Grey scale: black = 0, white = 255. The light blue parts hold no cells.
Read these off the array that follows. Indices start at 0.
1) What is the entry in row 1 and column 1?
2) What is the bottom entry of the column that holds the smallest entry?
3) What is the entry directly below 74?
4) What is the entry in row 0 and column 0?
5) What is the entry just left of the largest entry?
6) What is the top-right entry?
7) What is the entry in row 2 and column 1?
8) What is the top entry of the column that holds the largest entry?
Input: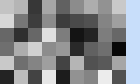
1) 119
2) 81
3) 20
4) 195
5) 132
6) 201
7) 47
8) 146

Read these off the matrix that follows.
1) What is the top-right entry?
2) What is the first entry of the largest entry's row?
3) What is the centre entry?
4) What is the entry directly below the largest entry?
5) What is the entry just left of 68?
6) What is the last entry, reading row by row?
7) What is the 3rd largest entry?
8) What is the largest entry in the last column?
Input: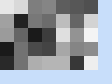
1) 80
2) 155
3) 61
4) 140
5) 74
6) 238
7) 231
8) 244

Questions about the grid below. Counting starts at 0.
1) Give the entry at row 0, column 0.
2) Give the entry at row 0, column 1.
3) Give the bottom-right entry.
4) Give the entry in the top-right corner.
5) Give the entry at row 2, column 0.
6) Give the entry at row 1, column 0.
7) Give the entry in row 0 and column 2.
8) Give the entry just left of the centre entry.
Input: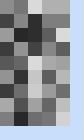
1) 141
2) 118
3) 210
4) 176
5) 155
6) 67
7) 218
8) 102

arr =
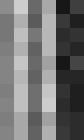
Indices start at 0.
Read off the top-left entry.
140
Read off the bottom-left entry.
132
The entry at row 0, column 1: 205
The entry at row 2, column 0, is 119
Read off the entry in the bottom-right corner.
44
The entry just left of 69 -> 23
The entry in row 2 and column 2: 119
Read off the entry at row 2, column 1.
191
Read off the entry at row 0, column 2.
105

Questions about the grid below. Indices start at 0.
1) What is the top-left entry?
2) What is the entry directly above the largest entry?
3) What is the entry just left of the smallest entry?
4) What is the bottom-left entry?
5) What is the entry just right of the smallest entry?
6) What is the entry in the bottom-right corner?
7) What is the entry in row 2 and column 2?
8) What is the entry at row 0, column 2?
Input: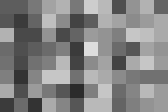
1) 93
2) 155
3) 86
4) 59
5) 127
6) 155
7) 73
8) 120
